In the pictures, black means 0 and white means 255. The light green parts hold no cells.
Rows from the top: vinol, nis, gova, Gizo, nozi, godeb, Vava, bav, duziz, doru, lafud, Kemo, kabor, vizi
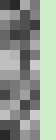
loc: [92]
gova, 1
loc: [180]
godeb, 1

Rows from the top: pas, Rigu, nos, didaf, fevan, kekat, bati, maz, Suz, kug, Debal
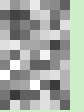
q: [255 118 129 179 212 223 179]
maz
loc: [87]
didaf, 1
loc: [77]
Rigu, 2
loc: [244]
kekat, 4
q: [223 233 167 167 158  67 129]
fevan

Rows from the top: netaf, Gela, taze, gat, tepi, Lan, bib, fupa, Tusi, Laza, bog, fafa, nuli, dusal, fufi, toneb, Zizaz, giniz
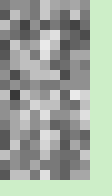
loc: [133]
gat, 0
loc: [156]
netaf, 6
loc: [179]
fafa, 7

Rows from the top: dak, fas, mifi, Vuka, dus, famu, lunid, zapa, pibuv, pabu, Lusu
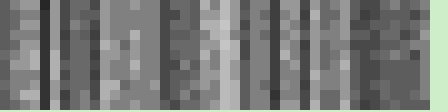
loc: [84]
dak, 24
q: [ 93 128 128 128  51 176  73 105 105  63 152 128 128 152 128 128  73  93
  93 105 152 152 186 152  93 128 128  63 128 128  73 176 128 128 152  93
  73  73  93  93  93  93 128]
zapa
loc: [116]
famu, 33
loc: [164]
Lusu, 10
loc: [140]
pibuv, 28

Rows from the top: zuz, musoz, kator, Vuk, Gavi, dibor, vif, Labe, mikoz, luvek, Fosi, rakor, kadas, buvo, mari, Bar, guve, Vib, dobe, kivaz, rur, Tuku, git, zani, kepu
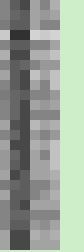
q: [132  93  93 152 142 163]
git
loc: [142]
git, 4
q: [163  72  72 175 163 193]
mari
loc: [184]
kadas, 3
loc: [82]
kadas, 1

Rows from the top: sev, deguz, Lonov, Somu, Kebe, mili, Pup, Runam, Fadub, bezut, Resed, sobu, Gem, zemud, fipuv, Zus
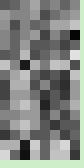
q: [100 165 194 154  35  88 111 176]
Resed
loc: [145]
Lonov, 0
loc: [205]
fipuv, 3
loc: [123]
Pup, 4
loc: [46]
Fadub, 6

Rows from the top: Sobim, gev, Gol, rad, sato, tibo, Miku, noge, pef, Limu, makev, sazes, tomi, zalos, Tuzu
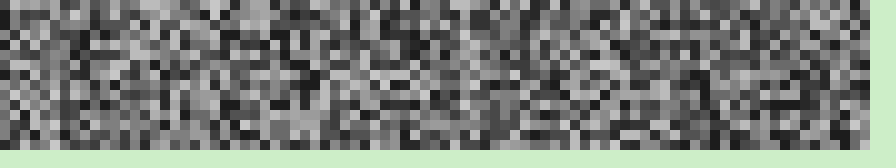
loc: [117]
Miku, 10
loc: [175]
sazes, 15
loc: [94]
sato, 66

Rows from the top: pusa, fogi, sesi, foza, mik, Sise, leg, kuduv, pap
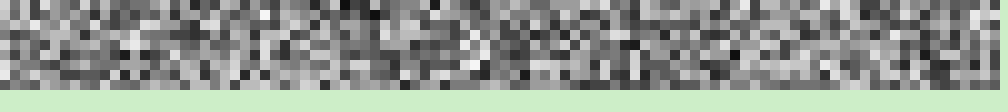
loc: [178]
fogi, 65
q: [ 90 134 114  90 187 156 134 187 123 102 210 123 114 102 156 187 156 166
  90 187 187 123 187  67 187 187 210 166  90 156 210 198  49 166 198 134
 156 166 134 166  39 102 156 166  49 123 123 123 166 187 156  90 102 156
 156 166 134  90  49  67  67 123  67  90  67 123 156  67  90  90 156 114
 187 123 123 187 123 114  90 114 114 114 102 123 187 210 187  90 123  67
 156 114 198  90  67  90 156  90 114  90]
pap
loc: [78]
fogi, 23
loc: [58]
kuduv, 93
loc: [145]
Sise, 81

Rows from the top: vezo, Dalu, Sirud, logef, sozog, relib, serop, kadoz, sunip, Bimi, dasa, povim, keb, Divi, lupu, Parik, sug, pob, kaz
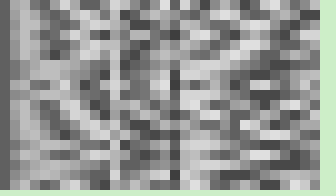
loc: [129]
Bimi, 23
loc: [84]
Divi, 14

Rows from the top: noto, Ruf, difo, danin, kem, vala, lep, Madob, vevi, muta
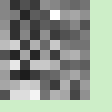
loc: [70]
muta, 7
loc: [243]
muta, 3
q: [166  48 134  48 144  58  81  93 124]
danin
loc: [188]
kem, 0

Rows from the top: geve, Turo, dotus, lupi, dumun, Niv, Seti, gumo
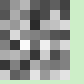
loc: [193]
dotus, 5
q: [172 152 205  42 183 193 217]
dotus
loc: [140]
lupi, 2
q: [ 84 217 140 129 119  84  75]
lupi
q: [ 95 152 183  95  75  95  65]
geve
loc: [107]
dumun, 3
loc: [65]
geve, 6

